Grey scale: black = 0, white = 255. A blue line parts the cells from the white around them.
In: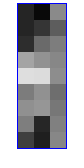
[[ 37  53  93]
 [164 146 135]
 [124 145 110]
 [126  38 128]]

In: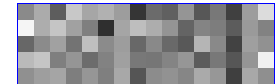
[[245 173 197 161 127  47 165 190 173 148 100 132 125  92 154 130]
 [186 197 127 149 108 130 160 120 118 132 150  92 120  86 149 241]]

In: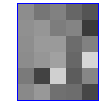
[[144 150 125 132  58]
 [140 150 161 103 214]
 [137 152 112 109  70]]

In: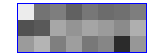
[[ 81  89 167 148 165 155 139 175]]

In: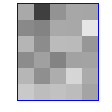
[[137 131 169 168 230]
 [140 160 131 162 163]
 [201 189 193 188 164]]

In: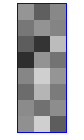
[[119 147 132]
 [ 46 147 115]
 [108 181 123]
 [144 207  93]]

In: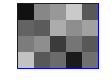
[[ 99  91 172 142 161]
 [194  88 107  27 111]]
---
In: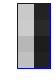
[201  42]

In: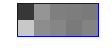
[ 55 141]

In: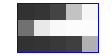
[ 50 233  57]

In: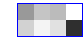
[153 244]

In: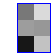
[120 151]

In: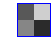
[88 43]
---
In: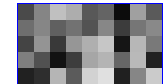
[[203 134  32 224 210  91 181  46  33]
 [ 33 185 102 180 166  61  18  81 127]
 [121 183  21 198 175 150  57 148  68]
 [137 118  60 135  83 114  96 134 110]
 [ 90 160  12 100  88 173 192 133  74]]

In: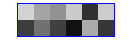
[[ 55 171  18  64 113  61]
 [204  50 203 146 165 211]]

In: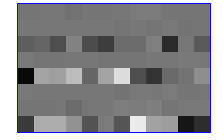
[[ 45  23 158 162 234  86 123  84 146 172 172  59]
 [122 121 116 126 123 125 119 118 108 118 117 116]
 [118 117 123 120 121 115 119 120 119 120 119 121]
 [141 114 105  52  78 221 163 101 188 159 164  10]
 [120 121 118 120 116 116 117 120 119 117 116 121]
 [ 89 118  42 127 107 107  61  76 130  78 100  94]
 [116 115 121 116 120 116 119 118 120 119 120 119]
 [117 117 117 123 123 119 117 117 114 118 118 117]]

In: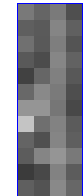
[[103 137  83  95]
 [ 92 130  72  59]
 [121 149 133  92]
 [ 95 133  80 100]
 [ 91 130 111 196]
 [ 72 118 149 149]
 [ 78 122 137 104]
 [ 88 128 102  65]
 [ 98 134  76  89]
 [ 84 126  89 112]
 [ 96 133  90  95]
 [ 79 122 101 121]]

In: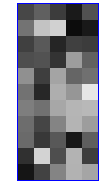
[[165 178 132  66  21]
 [ 61 179  78 211  48]
 [ 94  23  88  56 106]
 [157 180 132  69 109]
 [184 181 167 113 126]
 [230 150 174  39 114]
 [112 101 164  62 144]
 [ 97 157  51  82  78]
 [ 60  64  37  89  64]
 [ 25  12 209 195 115]
 [ 81  26  60  96  71]]

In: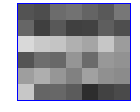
[[ 74  66  45  91 103 101 199]
 [139 144 161 129 150 174 158]
 [146 152 107 149 104 110  84]
 [156 198 165 176 196 201 217]
 [ 78  94  66  64  88  63 102]
 [119  89 100 114 108  77  83]]
